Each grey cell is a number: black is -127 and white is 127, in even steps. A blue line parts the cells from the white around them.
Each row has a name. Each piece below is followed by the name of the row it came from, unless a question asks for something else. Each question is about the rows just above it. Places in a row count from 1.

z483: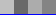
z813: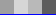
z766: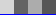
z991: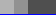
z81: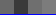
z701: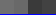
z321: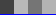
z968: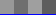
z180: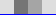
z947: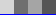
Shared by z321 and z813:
[57]
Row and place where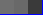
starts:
z701, 1
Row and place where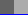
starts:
z766, 2
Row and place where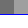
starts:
z968, 2
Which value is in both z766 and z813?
[86]
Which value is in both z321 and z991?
[51]

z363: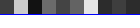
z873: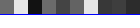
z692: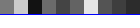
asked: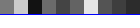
z692
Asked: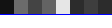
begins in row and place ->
z363, 3
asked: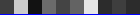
z363

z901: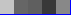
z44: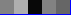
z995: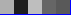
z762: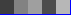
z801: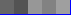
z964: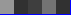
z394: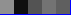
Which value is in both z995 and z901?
[-25]
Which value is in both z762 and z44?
[2]
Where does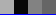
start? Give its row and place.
z44, 2
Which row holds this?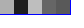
z995
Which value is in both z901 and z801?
[-25]
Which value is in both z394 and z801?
[-44]
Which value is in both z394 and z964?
[-12]

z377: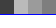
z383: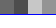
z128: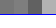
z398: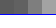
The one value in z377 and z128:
[-1]
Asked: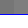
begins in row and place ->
z128, 1
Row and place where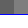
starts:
z398, 2
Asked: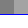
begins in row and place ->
z398, 3
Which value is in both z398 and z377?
[-1]

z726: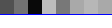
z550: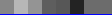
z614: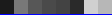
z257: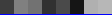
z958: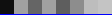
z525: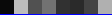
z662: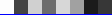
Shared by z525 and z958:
[61]
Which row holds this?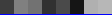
z257
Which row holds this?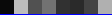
z525
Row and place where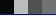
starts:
z525, 1

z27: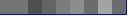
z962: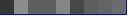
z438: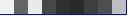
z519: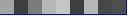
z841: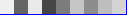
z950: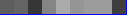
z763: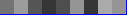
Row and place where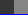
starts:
z950, 3
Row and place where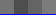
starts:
z27, 2

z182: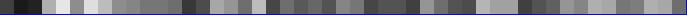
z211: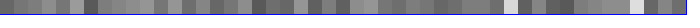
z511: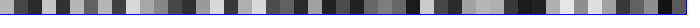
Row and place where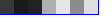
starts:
z511, 37
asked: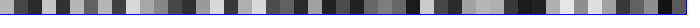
z511
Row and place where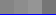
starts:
z211, 9
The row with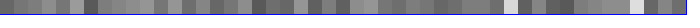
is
z211
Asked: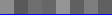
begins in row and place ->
z211, 18

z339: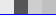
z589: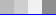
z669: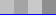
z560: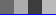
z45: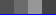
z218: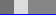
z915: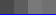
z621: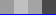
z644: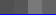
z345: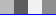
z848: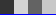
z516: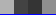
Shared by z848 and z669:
[72]
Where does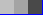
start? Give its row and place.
z621, 2

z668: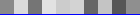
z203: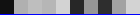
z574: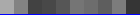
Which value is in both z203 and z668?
[83]
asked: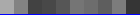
z574
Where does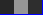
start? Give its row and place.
z203, 6

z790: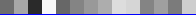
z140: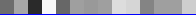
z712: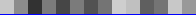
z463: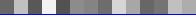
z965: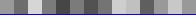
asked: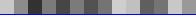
z712
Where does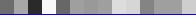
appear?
z140
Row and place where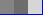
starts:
z463, 7
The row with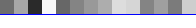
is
z790
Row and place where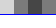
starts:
z965, 3

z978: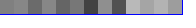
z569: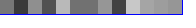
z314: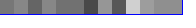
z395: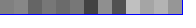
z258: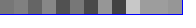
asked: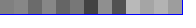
z978
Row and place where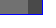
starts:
z314, 5
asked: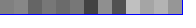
z395
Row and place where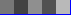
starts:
z978, 6

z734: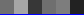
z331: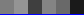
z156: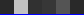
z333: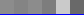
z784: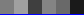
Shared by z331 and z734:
[-2]
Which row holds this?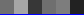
z734
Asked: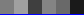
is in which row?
z784
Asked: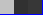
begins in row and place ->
z156, 2

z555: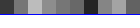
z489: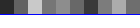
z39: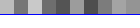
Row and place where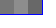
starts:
z489, 4
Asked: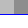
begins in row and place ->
z555, 3

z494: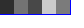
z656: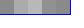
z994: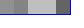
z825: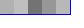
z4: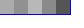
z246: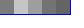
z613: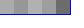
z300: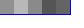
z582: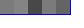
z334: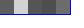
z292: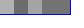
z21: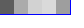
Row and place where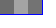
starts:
z292, 2
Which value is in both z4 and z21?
[43]
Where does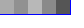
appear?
z4
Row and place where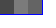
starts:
z582, 3
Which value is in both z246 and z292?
[-12]

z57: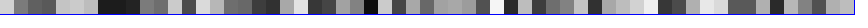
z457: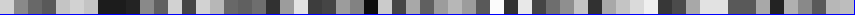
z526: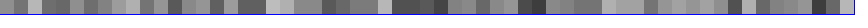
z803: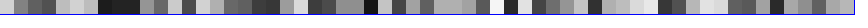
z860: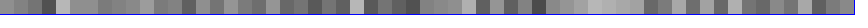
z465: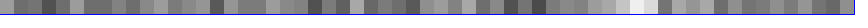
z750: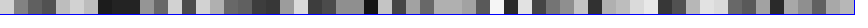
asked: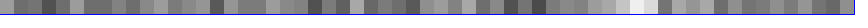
z465
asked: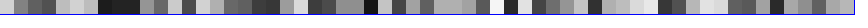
z803
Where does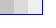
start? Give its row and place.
z457, 45
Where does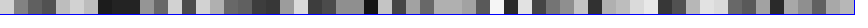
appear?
z750

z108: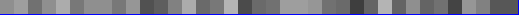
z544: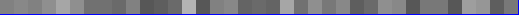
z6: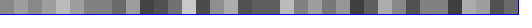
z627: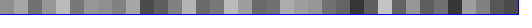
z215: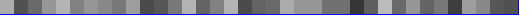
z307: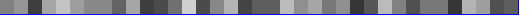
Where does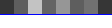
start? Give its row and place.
z627, 26
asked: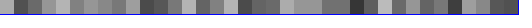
z215
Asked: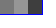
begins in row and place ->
z6, 24
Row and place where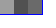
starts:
z6, 35

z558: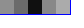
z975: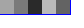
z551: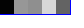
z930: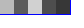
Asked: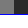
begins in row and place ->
z975, 2
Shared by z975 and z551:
[-28]
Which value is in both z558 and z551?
[15]
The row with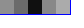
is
z558

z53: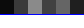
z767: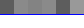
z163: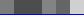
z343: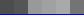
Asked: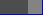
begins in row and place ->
z163, 2
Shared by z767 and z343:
[25]
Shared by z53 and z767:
[10]
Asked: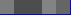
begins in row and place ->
z163, 1

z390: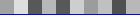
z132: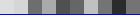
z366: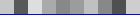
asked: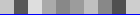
z366
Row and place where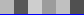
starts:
z390, 4
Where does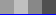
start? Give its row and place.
z366, 6
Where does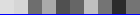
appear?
z132
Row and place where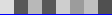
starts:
z390, 2

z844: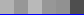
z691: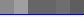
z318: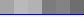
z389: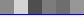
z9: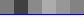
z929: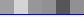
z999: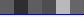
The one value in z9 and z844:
[23]
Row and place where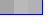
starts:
z318, 1
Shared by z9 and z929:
[23]
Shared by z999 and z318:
[57]
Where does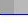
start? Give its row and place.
z318, 1

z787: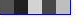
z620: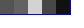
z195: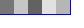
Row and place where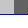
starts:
z195, 2
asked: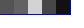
z620

